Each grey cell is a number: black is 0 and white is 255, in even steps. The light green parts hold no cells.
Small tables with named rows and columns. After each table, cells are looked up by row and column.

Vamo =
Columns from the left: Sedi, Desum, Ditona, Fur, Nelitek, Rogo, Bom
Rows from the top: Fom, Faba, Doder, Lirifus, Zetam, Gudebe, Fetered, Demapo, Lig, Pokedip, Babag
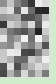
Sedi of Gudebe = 229
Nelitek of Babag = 141
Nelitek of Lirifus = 218
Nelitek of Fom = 54
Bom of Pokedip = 203
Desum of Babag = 178
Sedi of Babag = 72
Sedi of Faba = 202
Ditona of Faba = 97
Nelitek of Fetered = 125
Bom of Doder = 193
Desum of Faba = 220
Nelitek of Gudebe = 112
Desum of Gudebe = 133
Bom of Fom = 218

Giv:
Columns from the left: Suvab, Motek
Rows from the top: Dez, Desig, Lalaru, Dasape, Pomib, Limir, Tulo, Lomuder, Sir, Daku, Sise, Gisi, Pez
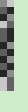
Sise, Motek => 141
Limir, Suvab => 95
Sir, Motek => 142
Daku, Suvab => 94
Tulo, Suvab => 37
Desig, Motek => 40
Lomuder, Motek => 38
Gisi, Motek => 98
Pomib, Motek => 39
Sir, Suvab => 38
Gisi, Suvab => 200
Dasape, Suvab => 199
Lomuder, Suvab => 93
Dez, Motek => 201
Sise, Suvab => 37
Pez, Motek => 99
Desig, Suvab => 94
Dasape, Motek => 99
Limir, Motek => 40
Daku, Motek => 42

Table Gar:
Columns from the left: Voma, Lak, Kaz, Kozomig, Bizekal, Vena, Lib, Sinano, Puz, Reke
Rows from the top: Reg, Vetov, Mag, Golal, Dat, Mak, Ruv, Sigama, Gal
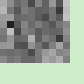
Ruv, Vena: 117
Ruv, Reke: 113
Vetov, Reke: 187
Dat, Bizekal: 118
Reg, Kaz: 105
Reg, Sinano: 152
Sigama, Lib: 153
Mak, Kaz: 102
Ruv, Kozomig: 80
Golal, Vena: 125
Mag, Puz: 91
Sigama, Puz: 133
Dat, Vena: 92

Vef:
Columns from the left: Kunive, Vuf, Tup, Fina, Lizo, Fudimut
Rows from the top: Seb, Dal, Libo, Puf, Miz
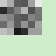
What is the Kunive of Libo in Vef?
146
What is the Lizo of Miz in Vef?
157
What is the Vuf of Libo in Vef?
133
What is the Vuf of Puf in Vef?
152
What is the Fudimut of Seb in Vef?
234
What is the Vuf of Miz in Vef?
174
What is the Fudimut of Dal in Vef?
120
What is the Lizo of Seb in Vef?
160
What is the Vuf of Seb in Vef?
170
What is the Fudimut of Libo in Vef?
116
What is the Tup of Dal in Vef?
127
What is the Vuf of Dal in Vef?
93
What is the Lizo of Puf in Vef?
95
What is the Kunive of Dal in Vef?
43
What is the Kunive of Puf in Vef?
107
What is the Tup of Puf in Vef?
93

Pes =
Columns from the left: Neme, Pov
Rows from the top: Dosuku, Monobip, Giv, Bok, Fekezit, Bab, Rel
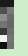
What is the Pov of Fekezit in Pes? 110
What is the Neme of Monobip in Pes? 80
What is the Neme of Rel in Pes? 14
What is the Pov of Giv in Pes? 106
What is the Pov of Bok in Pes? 103
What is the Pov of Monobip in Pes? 120
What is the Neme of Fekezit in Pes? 56
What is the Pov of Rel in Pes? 112
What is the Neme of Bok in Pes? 116
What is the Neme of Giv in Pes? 142
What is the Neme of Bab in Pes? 243
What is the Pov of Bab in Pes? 116
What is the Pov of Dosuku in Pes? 26
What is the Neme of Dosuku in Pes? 27
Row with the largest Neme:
Bab

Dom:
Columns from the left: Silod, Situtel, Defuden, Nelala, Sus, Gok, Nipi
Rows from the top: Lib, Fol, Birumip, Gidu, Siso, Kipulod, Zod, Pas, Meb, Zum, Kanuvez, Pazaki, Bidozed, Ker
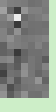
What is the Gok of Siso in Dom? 114
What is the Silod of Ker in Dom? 146
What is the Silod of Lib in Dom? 139
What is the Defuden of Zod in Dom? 126
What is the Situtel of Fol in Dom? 102
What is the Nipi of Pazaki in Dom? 100
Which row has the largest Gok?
Pazaki

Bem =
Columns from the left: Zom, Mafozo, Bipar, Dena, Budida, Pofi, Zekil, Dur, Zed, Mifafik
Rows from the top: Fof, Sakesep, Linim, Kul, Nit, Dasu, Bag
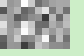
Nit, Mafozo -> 158
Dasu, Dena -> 133
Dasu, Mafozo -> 154
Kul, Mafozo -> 154
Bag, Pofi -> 195
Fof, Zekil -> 138
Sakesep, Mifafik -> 113
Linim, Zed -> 105
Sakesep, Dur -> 123
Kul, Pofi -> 110
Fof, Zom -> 216
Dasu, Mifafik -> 114
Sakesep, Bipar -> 180

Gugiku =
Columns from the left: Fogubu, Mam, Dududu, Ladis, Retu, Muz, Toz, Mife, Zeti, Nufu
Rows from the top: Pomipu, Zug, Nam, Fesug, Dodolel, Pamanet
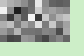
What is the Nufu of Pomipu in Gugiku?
99
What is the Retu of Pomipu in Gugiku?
107
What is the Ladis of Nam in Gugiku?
90
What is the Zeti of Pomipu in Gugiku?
93
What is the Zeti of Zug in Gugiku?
145
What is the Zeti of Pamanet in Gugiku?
132
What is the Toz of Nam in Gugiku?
201
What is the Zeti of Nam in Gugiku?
180
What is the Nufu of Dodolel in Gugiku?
168
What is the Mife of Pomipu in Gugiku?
99
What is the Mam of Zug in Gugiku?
142

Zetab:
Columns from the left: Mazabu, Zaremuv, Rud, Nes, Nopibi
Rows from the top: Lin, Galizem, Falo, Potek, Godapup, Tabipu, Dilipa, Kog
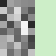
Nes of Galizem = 126
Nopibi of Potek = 41
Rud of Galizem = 219
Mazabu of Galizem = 201
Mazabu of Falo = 70
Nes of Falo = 75
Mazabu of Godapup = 97
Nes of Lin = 139
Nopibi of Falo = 136
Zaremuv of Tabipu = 190
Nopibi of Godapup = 159
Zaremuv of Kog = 111
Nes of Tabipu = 137
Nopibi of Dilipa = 76
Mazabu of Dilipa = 171
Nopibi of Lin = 136

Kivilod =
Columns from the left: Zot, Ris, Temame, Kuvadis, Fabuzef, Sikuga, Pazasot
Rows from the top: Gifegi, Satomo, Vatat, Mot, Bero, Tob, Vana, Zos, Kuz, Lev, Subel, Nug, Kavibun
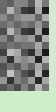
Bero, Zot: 77
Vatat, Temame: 135
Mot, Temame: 104
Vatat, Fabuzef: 152
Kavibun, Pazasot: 119
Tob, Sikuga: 60
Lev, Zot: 82
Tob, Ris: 88
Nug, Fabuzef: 153
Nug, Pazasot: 166
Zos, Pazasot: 26
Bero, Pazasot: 27
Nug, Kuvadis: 108
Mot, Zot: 109
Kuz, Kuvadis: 137

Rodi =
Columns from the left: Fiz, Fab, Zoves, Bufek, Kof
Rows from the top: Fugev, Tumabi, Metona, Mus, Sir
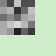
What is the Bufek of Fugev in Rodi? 78
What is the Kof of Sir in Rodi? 58
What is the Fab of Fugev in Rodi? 71
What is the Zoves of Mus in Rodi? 214
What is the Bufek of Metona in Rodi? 164
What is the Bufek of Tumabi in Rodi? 106
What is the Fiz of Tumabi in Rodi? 161
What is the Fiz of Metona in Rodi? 112
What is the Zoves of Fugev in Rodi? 195
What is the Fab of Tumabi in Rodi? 180
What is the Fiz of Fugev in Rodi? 129
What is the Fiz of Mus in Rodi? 169
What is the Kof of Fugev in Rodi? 79
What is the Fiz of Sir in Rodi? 172

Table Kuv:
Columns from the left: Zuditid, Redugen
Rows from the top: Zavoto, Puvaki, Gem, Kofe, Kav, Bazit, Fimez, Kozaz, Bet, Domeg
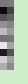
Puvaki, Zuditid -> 10
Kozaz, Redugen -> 82
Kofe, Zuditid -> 145
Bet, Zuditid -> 208
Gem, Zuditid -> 83
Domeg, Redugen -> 139
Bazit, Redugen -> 119
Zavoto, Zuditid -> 119
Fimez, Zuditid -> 230
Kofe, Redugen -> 132
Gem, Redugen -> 99
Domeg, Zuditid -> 173
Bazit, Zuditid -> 115
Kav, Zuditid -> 189
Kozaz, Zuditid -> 28
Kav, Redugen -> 154
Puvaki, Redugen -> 68
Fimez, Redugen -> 164
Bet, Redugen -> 162
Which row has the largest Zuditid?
Fimez

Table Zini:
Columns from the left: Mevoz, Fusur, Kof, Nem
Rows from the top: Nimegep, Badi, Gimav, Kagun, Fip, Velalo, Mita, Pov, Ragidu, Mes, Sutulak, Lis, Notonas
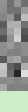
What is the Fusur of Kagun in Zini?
175
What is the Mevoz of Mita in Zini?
142
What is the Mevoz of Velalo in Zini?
83
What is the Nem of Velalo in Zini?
75
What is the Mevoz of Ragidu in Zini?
91
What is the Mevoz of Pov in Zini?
142
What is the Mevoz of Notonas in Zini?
167
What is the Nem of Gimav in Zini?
188
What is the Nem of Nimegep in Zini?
111
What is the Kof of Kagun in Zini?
176
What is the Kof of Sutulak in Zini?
39
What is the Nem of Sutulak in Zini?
221
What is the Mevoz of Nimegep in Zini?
146
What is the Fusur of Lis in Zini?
141
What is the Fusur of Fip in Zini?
161
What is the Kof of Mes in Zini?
76
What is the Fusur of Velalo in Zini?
145
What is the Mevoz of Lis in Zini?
137
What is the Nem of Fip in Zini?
87
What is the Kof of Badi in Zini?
114

